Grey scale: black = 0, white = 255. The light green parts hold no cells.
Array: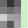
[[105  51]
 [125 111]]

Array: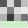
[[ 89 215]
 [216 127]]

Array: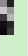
[[139  33]
 [199 151]]

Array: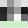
[[218 152]
 [ 36 108]]

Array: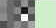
[[141 107]
 [127 107]]

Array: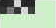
[[ 37  44]
 [ 53 118]]

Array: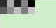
[[ 46 172]
 [ 93 141]]

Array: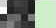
[[210  48]
 [251  35]]

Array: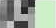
[[146  86]
 [126  78]]
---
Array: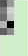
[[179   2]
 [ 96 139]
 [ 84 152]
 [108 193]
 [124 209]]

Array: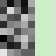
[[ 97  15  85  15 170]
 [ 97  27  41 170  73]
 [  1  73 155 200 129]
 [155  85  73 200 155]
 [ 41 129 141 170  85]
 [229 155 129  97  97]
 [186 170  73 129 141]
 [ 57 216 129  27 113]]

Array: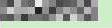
[[116  74 184 116 100 235 156 130  74  87 100 156  74 170]
 [100  87 143  61 116 116 100 143 196  87 209 156  87 130]
 [143 209 170 170 184  33 143  61 130 170 143 100 184 130]]

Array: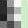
[[116  74 143]
 [ 43 101 182]
 [ 30 143 239]
 [ 43 156 251]]

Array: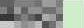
[[ 56  56  98 127  98  70 171 156  98]
 [127  85 156  98 143 143 114 114 143]
 [ 98  98 127 127 127 114 156 156 127]
 [201 201 171 143 156 186  85 114 171]]

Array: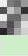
[[137  79 137 221]
 [ 38  92 167 207]
 [236 106 106 167]
 [236 122 106 152]
 [ 79 195 152  50]]

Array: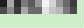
[[ 76 138  61 167 106 106 227 196 183 122  76]
 [ 30 167  46 122  91 151 243 211 151 106  61]]
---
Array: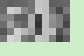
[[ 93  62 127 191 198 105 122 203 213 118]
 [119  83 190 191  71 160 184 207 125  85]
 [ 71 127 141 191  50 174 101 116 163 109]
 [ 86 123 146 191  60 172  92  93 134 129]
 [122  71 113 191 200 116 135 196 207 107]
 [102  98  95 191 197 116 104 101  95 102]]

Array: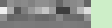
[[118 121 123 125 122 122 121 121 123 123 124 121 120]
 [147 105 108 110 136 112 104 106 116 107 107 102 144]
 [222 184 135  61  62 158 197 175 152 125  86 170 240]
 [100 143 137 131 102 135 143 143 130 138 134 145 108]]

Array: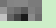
[[108 139  26  67 100 193]
 [118 127  88 106 118 152]
 [123 123 134 134 132 116]]

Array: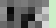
[[215  89 122  20 102  83 105]
 [162 183  15  33 103  25 136]
 [203 129  62  96 103   8 147]
 [127 114 107 123 117  98 122]]

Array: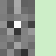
[[125  49  92 142 102]
 [109 129 163 100 128]
 [127 132 106 130 122]
 [152 130  53 161 111]
 [ 66 112 251  56 146]
 [119 135 129 116 124]
 [102 108 165  97 128]
 [ 99  96 170 102 127]]

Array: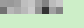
[[131 160  51 147 203 185 171 182 114]
 [199 187 130 161 197 190 160 153 155]]
